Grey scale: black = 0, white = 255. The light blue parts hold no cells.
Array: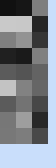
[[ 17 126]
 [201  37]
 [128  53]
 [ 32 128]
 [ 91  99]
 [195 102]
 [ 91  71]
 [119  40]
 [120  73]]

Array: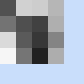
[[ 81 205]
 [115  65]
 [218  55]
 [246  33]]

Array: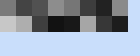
[[122  81 118  34]
 [199  63  24  55]]

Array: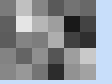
[[123 133 115]
 [ 95 182  25]
 [ 92 125  65]
 [131 143 158]
 [135 116 146]]

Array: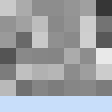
[[202 141 149  54]
 [147 189 147 115]
 [154 201 138  88]
 [ 84 134 171 233]
 [124 177 140 204]
 [185 133 134 124]]

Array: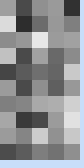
[[159 144  49]
 [219 108 127]
 [140 231 161]
 [193 161 139]
 [ 69 111 201]
 [155 143 152]
 [127 169 208]
 [167  73 225]
 [155 204 200]
 [ 76 126 143]]

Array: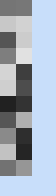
[[117]
 [200]
 [ 85]
 [126]
 [212]
 [207]
 [ 33]
 [ 86]
 [138]
 [194]
 [114]]

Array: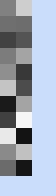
[[129]
 [110]
 [ 65]
 [124]
 [143]
 [196]
 [ 25]
 [ 64]
 [233]
 [138]
 [107]]
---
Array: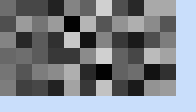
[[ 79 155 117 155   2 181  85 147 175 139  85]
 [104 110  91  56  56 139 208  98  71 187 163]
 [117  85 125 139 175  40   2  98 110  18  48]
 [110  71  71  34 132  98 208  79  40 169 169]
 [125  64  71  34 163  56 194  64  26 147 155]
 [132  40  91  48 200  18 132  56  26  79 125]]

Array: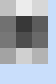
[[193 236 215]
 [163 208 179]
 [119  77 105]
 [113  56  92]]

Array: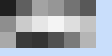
[[142 203 230 244 222 196]
 [ 31  95 163 150 115  88]
 [169  58  52  80 122 181]]

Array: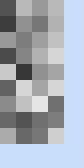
[[ 98 214 165 214]
 [139 193 229 112]
 [ 83 185 153 185]
 [ 61 145 119 178]
 [ 75 133 178 214]
 [153 125 159 193]
 [171 104 119 207]
 [104  83 112 125]
 [201  55 145 165]]

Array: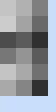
[[196 177 127]
 [196 169 113]
 [204 163 105]
 [119 148  91]
 [169 133  48]
 [ 76  91  48]]

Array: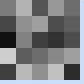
[[ 63 185 144 193  44]
 [124 179  85 152 109]
 [ 71 144 159  77  93]
 [ 17 130  63  50  77]
 [206  93 109 136 159]]
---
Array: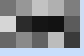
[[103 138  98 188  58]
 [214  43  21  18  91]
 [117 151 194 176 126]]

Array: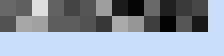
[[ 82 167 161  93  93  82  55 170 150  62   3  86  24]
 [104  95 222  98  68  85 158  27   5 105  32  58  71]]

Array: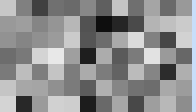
[[212  40 155 209 206  28 105 167  72 158 184 141]
 [197 167 165 144 123  92 176 134 114 109 169 156]
 [122 189 126 196 124 171 124  99 187 133  44 175]
 [109 121 212 232 159  30 172  90 123 226 154 103]
 [146 133 144 155 203  85 108 170 219 129  70 210]
 [153 158 133 149 183  82  14  37  74 180 192 203]
 [199 128  64 112 106 136  95 196 111 165 106 153]]

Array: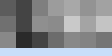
[[136  42  67 108 136 131 117]
 [112  68 143 139 201 164 196]
 [ 92  68 127 156 168 147 162]]

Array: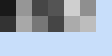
[[ 51 168 119  69 171 189]
 [ 25 150  70  84 207 143]]

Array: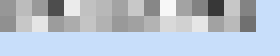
[[144 199 229 156 172 196 178 153 161 179 217 209 230 162 186 112]
 [151 188 153  77 235 193 184 163 200 135 247 163 130  55 199 131]]

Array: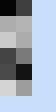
[[212 157]
 [ 74  19]
 [ 68 122]
 [202 172]
 [173 180]
 [  5  63]]
